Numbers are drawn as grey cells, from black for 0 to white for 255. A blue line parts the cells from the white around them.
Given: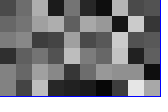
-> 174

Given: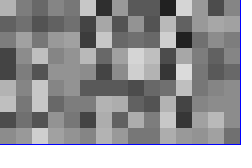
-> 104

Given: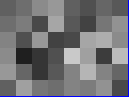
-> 139

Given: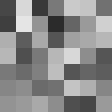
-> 57

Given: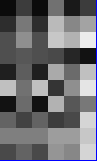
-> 11

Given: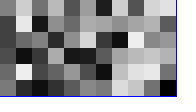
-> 114

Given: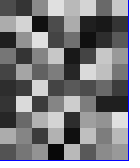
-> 139

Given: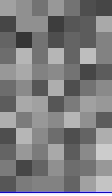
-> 115

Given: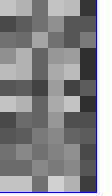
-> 114
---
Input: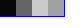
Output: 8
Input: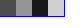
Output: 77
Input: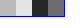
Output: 185
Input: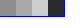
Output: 141
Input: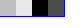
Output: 189
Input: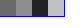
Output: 105
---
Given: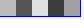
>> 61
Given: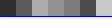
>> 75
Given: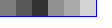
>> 170
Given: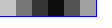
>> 83
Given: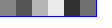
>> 49
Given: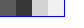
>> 210
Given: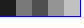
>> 147
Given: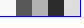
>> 44
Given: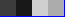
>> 207
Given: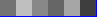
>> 166
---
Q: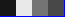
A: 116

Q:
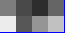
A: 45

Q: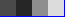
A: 142

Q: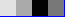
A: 3

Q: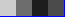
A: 29

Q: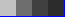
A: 64

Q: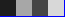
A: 69

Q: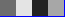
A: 34

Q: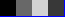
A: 210
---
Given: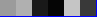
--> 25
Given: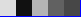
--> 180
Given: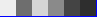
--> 213
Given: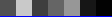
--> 62
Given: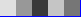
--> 57
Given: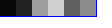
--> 158
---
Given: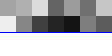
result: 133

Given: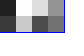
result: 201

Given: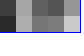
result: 173

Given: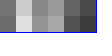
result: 224

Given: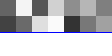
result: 106

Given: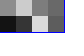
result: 53

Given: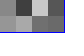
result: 169

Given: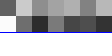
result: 110
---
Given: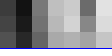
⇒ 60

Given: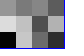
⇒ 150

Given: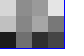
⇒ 214

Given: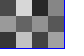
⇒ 73

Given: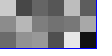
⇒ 203

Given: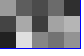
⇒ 155

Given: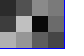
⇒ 43

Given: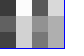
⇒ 58

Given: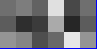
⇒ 111

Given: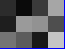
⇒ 44
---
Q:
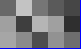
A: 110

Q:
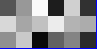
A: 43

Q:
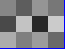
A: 105

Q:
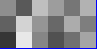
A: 165

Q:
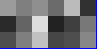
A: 135

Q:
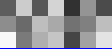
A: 227

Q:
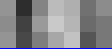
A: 120

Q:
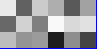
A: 68

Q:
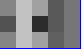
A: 118
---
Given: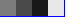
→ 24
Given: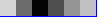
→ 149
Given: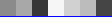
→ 188
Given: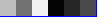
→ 38
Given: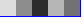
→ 182
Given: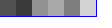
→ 125
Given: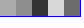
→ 215
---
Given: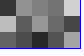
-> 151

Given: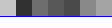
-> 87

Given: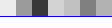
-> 212

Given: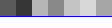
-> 137

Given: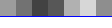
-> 87

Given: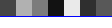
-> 18
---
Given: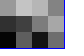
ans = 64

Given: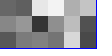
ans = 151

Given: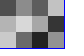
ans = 216

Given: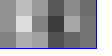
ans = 220

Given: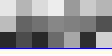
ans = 100

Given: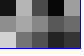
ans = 165
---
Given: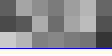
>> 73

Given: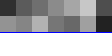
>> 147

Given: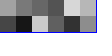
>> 70

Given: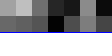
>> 104

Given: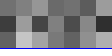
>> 61

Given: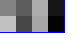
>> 193

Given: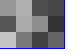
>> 86
